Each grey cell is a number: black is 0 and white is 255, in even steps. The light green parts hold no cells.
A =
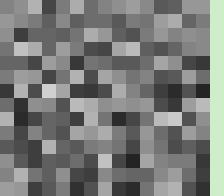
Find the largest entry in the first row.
178
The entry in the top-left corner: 131
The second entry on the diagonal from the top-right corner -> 101
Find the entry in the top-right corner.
151
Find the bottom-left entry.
157
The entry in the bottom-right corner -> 49
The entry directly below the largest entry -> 137
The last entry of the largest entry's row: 36
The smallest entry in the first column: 56
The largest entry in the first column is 178
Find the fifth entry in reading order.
123
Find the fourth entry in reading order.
70
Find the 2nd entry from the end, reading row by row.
82
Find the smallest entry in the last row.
43
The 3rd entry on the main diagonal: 101
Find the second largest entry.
201
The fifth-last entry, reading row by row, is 116

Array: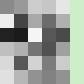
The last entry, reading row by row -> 146
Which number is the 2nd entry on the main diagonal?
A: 68
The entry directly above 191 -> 33
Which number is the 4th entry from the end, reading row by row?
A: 183
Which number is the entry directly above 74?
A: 176
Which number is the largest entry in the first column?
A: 237
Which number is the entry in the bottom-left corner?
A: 224
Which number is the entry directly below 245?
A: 116
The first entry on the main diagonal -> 138

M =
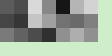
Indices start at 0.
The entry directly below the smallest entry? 114
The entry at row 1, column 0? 69
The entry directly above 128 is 211
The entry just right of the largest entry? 136
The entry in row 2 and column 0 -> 122
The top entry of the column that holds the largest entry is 217

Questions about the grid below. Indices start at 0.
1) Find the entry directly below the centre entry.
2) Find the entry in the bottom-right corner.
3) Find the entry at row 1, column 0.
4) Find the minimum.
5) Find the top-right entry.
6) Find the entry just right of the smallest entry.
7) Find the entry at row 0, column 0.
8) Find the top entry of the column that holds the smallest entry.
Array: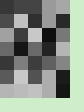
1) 61
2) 21
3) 75
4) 14
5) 167
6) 120
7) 55
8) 154

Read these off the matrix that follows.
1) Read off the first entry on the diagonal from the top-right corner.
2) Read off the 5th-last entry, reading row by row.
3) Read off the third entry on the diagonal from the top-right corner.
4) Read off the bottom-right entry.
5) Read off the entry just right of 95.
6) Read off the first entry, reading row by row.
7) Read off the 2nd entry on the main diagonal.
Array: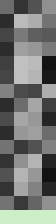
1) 144
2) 37
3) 122
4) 144
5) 89
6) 108
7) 186

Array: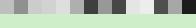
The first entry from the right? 28
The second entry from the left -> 144
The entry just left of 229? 71

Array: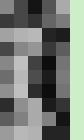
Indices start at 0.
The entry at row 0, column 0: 135
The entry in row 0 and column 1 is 71
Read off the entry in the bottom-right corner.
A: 36
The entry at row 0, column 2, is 20
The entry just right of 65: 13
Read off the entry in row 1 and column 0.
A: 58
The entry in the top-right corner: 170
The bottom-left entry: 155
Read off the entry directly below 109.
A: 143
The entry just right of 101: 123
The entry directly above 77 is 65

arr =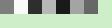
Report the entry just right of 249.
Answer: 46
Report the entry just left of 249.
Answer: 125

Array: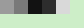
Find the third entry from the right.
18
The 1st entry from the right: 217

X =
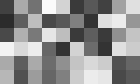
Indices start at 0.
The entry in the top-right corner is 224
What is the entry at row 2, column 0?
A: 73
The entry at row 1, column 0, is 43
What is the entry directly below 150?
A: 196
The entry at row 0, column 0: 65
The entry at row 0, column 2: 114
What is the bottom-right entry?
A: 88
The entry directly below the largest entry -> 73
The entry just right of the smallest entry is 94
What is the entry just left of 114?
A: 170

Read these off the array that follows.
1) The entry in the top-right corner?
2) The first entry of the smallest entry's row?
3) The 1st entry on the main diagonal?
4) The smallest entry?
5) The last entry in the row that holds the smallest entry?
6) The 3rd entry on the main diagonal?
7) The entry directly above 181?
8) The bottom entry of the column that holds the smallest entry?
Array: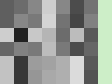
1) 115
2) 206
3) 95
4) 33
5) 89
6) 200
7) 212
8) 55

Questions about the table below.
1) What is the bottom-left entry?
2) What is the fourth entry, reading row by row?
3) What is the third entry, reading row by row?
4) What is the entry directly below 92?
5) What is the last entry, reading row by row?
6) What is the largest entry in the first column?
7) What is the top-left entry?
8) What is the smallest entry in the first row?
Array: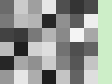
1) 151
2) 230
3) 159
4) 244
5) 222
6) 188
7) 107
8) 52
